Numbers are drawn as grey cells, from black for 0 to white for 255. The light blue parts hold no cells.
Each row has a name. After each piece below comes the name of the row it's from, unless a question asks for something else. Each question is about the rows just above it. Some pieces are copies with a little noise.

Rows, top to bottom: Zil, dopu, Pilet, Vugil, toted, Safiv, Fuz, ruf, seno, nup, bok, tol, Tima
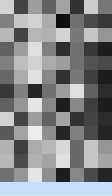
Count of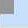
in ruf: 1
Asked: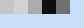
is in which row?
dopu
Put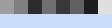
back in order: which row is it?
Vugil
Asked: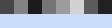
Fuz

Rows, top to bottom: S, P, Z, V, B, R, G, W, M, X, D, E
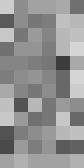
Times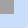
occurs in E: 4
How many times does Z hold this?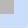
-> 1
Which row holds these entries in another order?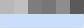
P
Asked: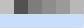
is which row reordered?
X

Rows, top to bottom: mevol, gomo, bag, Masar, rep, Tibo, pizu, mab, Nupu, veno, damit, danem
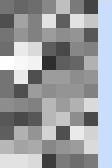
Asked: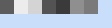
Masar
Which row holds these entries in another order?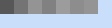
bag
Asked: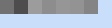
pizu
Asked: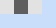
gomo
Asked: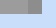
Tibo
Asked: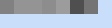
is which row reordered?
pizu
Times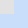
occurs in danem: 2

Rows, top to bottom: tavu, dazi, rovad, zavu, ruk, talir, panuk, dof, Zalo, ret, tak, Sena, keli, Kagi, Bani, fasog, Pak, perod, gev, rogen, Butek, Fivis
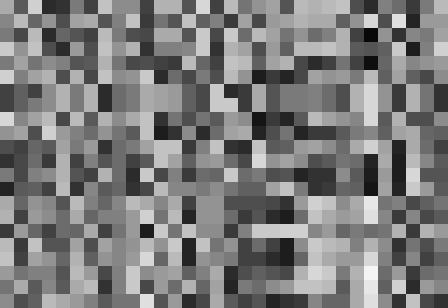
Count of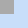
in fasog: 2
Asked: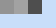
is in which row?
ret
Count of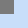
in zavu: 0
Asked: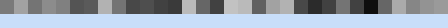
ruk
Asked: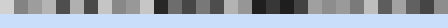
talir

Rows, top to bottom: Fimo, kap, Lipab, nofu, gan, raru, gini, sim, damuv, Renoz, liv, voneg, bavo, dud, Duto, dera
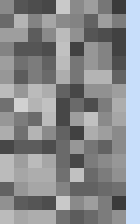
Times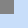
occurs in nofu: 2
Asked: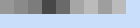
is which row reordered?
voneg
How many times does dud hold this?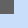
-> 3

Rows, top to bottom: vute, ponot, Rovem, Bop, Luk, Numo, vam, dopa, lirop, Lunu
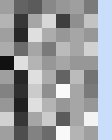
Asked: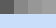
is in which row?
vute
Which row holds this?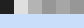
dopa
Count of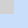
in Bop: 1
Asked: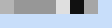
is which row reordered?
Luk
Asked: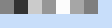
vam
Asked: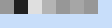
dopa
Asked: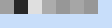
Rovem

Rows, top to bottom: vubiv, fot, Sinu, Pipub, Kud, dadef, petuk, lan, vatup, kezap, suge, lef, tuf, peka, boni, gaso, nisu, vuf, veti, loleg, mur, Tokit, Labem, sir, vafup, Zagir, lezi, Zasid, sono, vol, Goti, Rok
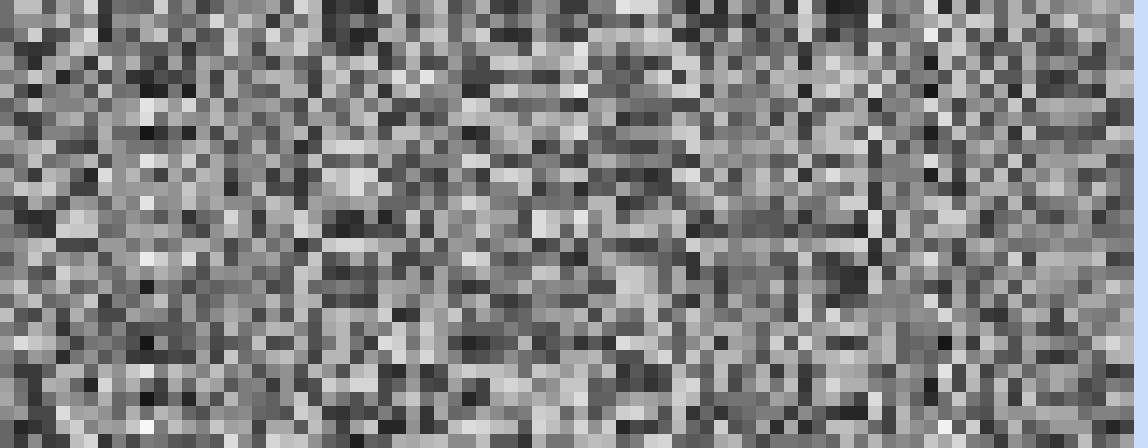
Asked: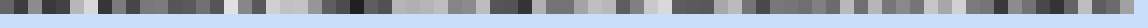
Rok
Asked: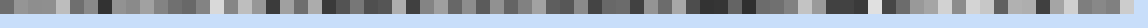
fot
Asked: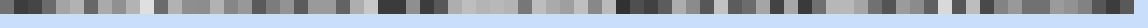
vatup
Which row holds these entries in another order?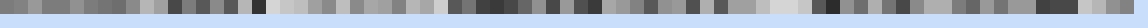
vuf
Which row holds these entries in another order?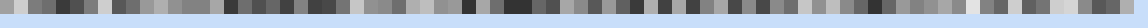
Pipub
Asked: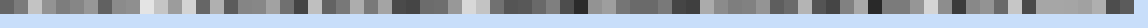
lan

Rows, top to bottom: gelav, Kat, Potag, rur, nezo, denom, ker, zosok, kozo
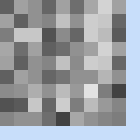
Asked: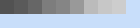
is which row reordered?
zosok
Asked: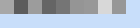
rur
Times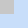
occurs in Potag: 2
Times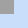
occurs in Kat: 1
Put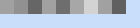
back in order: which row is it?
gelav

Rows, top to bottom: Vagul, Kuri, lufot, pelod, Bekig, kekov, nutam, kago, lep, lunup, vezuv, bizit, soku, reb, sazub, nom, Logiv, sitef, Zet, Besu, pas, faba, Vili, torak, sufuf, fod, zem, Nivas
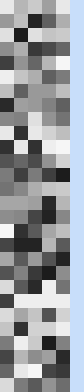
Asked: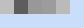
nutam
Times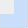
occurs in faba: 4

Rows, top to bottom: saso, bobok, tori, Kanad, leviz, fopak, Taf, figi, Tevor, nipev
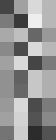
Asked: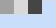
leviz
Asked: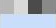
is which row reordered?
Kanad
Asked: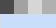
saso

